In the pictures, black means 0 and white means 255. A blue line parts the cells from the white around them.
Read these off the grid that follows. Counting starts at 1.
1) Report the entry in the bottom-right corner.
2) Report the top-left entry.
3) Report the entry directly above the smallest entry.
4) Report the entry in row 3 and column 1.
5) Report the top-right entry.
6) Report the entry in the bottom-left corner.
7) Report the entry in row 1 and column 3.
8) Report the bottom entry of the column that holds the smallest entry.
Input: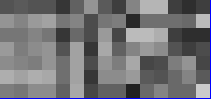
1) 203
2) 83
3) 154
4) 118
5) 62
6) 125
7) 83
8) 33

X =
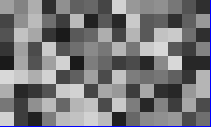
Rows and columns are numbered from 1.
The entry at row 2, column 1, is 69
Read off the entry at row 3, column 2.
194
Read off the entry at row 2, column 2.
144
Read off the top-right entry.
47
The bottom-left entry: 210
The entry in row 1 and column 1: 160
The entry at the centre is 103
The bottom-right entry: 111
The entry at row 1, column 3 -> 174
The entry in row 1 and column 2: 131
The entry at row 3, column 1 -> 83

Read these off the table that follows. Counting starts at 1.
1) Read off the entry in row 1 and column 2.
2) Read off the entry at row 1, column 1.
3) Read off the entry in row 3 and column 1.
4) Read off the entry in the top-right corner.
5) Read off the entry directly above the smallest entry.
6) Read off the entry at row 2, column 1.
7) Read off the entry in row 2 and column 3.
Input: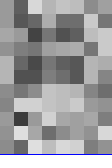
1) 95
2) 154
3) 167
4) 160
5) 209
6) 154
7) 103

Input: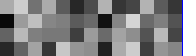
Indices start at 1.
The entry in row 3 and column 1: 99
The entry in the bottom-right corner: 134
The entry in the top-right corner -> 54
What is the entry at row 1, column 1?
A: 171
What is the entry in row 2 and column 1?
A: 9
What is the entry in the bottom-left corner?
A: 39
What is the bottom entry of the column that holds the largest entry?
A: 205
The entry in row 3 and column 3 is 127
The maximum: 213
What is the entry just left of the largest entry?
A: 134
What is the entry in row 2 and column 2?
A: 155
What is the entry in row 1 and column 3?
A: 114
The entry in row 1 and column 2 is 205
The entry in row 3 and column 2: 185
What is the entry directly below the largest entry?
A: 142
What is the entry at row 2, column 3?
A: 191

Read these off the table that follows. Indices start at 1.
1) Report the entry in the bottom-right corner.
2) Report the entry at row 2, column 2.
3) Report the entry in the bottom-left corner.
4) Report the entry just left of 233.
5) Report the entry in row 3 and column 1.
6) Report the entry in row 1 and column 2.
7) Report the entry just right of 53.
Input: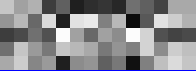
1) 197
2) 184
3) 169
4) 226
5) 61
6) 161
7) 39
